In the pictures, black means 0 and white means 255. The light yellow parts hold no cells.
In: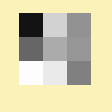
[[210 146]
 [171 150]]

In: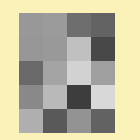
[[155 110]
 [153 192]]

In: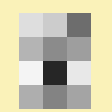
[[204 109]
 [139 158]]

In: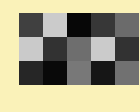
[[203   7]
 [ 50 110]]

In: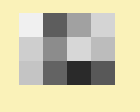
[[ 93 161]
 [140 215]]

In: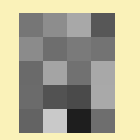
[[141 168]
 [110 122]]
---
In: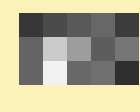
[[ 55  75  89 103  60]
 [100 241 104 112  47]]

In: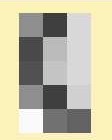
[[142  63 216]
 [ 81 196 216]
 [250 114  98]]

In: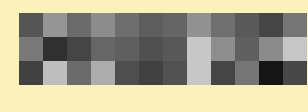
[[ 85 149 107 140 110  93 101 145 111  89  69 117]
 [ 65 190 107 173  78  65  81 199  69 117  21  71]]

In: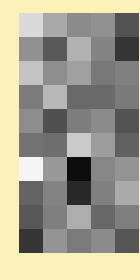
[[218 169 139 145  82]
 [194 142 160 120 128]
 [141  80 125 139  82]
 [245 153  13 134 147]
 [ 88 127 173 104 127]]

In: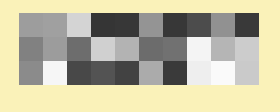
[[157 160 212  53  55 148  55  76 145  57]
 [139 246  72  83  66 171  58 238 250 202]]

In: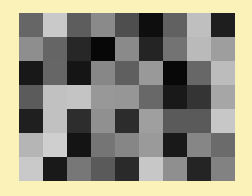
[[102 201  93 138  78  14  97 191  30]
 [ 24 102  21 135  95 153   8 103 188]
 [ 31 193  45 144  44 159  90  90 199]
 [201  25 119  90  42 199 143  36 130]]
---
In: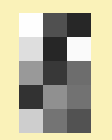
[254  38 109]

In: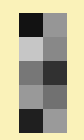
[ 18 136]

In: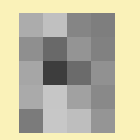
[172 105 107 137]

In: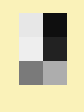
[231  34]

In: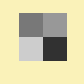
[120  49]

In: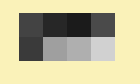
[ 67 159]
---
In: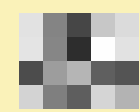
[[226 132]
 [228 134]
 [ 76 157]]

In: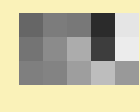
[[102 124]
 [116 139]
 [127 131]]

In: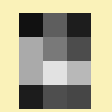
[[ 17  94]
 [170 121]
 [170 226]]

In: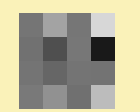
[[117 163]
 [113  79]
 [116 102]]

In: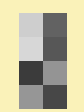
[[206  98]
 [215  87]
 [ 59 148]]

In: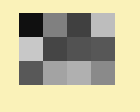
[[ 16 128]
 [200  69]
 [ 88 163]]

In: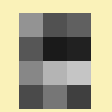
[[147  81]
 [ 86  26]
 [135 180]]
